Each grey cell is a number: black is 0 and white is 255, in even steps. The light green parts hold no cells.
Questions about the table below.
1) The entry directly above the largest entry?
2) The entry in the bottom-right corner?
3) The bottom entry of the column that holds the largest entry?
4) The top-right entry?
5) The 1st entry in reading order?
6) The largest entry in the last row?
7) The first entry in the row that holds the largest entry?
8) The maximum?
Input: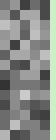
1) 118
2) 128
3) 85
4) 73
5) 118
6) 180
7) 97
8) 203

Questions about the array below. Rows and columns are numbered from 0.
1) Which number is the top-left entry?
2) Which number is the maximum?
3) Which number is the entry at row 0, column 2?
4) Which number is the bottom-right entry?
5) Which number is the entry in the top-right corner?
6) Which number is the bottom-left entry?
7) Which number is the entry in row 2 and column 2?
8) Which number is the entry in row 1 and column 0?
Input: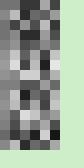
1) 115
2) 230
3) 55
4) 167
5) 67
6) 136
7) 146
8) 136

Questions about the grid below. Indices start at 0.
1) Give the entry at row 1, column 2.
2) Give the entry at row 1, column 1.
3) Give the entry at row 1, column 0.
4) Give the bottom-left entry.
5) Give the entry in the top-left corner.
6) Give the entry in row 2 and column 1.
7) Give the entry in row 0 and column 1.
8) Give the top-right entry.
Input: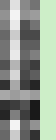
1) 146
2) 243
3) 146
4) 104
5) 127
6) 233
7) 224
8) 115

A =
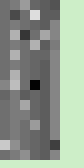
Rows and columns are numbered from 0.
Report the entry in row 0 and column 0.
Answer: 111
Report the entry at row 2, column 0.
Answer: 111
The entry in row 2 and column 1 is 123
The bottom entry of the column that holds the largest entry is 102
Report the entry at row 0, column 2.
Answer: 155
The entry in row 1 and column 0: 111
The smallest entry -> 3
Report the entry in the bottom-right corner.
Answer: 133
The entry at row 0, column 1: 123
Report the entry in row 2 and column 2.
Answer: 111
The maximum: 221
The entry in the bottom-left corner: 111
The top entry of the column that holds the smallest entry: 102
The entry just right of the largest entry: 93
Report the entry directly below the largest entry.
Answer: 102
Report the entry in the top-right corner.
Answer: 83
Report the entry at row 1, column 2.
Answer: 111
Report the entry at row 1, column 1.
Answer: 74

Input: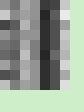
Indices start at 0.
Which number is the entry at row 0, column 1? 116
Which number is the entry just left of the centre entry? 168
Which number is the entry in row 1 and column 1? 138
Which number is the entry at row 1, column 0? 200
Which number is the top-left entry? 147
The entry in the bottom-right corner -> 222
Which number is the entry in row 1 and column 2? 159
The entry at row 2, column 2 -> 180
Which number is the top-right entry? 200
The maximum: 234
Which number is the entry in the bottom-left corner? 190
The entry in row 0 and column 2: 168
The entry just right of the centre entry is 47
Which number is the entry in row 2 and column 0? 68
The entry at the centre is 126
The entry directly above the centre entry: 147

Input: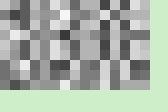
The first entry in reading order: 200
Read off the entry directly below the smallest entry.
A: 170
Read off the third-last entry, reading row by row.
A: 170
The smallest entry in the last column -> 92
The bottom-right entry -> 170
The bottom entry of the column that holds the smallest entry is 234
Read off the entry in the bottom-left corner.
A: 125
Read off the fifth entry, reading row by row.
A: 137
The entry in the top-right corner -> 189
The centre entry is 92
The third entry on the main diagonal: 92
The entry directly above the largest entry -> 180
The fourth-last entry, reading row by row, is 113
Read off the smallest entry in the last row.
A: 80
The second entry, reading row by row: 159
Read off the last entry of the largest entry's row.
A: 180
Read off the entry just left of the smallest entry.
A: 137
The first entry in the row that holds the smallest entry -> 170
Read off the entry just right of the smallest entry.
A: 159

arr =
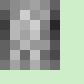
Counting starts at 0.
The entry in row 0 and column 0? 118
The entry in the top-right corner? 97
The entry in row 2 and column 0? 61
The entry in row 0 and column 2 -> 151
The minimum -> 39
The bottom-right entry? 106
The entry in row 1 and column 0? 85
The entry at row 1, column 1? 140
